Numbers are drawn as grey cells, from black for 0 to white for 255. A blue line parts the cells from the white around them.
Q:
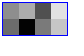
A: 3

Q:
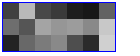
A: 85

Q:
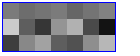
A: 94

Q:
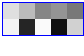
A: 37

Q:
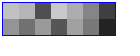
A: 113

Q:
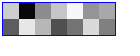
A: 231

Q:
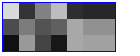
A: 124
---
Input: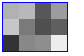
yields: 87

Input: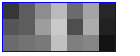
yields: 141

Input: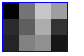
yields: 199

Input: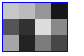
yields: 150

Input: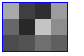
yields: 47

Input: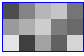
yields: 182

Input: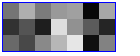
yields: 123

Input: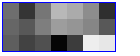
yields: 118

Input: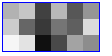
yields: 65
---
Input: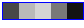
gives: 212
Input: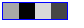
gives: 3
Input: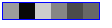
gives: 134
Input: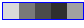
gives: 75
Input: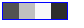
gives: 192
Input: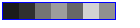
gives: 103
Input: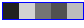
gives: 117
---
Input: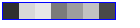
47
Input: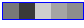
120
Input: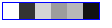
255
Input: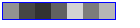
146
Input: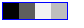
2
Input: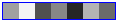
160
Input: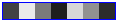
66
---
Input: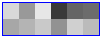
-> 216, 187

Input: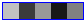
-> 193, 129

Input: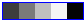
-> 61, 4

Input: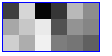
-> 62, 96

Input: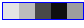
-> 228, 158

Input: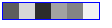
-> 93, 242

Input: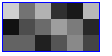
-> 207, 69

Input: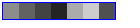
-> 141, 80
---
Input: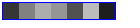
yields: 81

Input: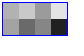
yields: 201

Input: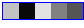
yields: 226

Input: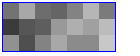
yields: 131

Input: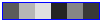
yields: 36

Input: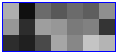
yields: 107

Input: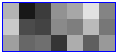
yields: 167

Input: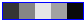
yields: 230
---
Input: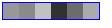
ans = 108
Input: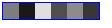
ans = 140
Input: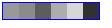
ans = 215
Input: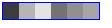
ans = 144
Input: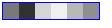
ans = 184
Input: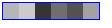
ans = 82
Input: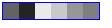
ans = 150
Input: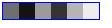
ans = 181
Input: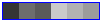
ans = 178
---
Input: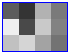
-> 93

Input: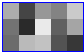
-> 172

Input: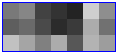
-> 121

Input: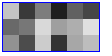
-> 196

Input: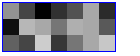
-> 147

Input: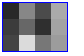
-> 40

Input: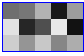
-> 111

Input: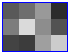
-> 89
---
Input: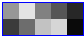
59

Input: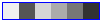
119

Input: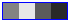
131

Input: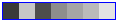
141

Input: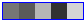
118

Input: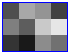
65

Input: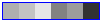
156
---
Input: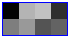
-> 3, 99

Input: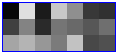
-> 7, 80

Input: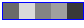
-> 106, 57

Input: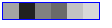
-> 164, 216

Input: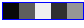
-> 9, 150

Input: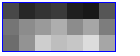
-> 72, 166

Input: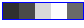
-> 47, 105

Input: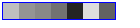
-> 191, 98

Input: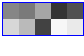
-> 134, 234

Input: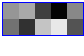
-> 150, 83
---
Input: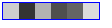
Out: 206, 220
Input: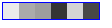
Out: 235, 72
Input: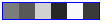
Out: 124, 58
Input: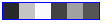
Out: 40, 85
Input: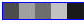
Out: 76, 26
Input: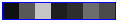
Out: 16, 75
